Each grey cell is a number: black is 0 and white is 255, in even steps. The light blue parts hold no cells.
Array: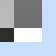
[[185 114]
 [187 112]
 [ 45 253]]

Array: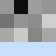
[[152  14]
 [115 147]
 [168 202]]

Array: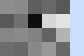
[[142 138]
 [ 88 112]
 [133 138]]

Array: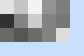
[[226 196]
 [ 50 132]
 [105  86]]

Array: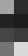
[[164  43]
 [ 34  28]
 [ 69  59]]

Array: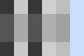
[[ 54 202]
 [ 85 170]
 [ 84 170]]

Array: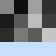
[[135  14]
 [ 27  89]
 [ 43 121]]

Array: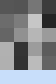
[[ 86  84]
 [108 124]
 [101 145]]
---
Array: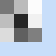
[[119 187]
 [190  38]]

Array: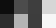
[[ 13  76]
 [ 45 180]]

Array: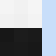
[[244 241]
 [241 239]]

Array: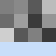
[[127 137]
 [108 158]]

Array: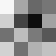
[[247 167]
 [207  67]]

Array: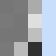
[[118 121]
 [121 118]]

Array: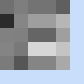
[[112 126]
 [ 43 134]]
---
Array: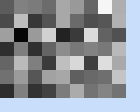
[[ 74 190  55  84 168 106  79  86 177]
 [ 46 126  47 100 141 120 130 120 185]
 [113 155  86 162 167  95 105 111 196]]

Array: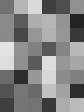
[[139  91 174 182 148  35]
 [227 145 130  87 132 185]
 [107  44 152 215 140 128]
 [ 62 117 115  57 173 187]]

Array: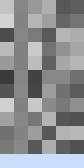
[[211 131 182 160 101 116]
 [187 128 202 115 146 166]
 [ 59 134  66 136 136 113]
 [208 130 200 138 121 143]
 [113 131 157  87 179 184]]

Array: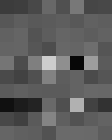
[[ 87  94  89  91  94  88  97  94]
 [100 101  86  77 103 101 110  85]
 [ 74  66  80 130  93  99  75  85]
 [ 16  28  35 105  79 177  66  50]
 [101  96  94  82 106 106 105  93]]

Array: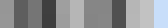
[[151  94 117  62 157 182 133 135  80 183 194]]

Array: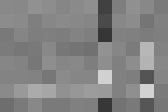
[[140 138 127 135 138 136 134  74 136 140 117 128]
 [123 119 121 136 119 116 113 146 134 123 183 130]
 [131 131 130 119 139 134 134 209 129 126  84 133]
 [110 122 136 122 122 128 127  55 115 121  86 119]]
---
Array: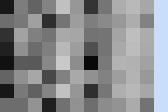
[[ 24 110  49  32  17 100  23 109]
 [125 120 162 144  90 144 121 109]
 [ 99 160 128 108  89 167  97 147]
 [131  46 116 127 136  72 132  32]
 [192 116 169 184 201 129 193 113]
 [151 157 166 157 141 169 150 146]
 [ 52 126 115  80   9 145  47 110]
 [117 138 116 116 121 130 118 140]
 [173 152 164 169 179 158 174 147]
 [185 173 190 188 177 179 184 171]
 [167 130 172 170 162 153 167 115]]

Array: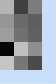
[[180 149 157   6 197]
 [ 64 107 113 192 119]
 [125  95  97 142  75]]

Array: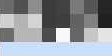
[[107 208 109]
 [ 81 179 182]
 [141 211 182]
 [ 60  60  76]
 [ 66  62 248]
 [122  98 102]
 [ 85 129 198]
 [ 38  33 228]]

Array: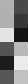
[[177 176 228  84  28  87]
 [ 73  55  21 184 235 193]]

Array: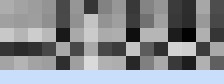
[[173 160 200  53 164]
 [163 155 181  43 180]
 [157 158 205  49 163]
 [148 143 185  71 158]
 [ 72  73  25 169  46]
 [150 145 169  72 159]
 [ 53 195 203 169 218]
 [130 147 171  72 177]
 [151 159 174  59 174]
 [ 56  60  14 197  39]
 [132 113 182  92 128]
 [149 160 182  48 169]
 [ 59  56  28 211  57]
 [ 45  44   2 206  29]
 [167 153 176  59 177]
 [ 77  72  53 169  95]]

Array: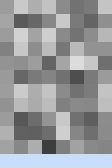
[[156 165 156 129 147 154 157 146 156 177 162]
 [201  90 210 199 143 103 203 186  87  97 135]
 [174 103 163 141 157 122 173 171 109  96 173]
 [194 135 206 188 100 132 195 188 148 110  61]
 [139 201 138 119 165 113 139 128 201 207 126]
 [114 122 115 185 220  78 113 138 113 134 162]
 [122 100 141 146 199 122 124 136  94 111 137]
 [196 143 183 146 111 155 195 190 140 139 133]]

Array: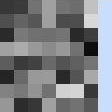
[[ 55  79  42 161  93  37 130 151]
 [ 59  99 121 171  58 105 120  44]
 [114  86 112 152  66 153 146  55]
 [160 159 111 139 105 154 113 160]
 [115  76 116 152  83  41 208 104]
 [109  78  41 114  96  84 212 114]
 [193 216  62  14 116 168  56  88]]
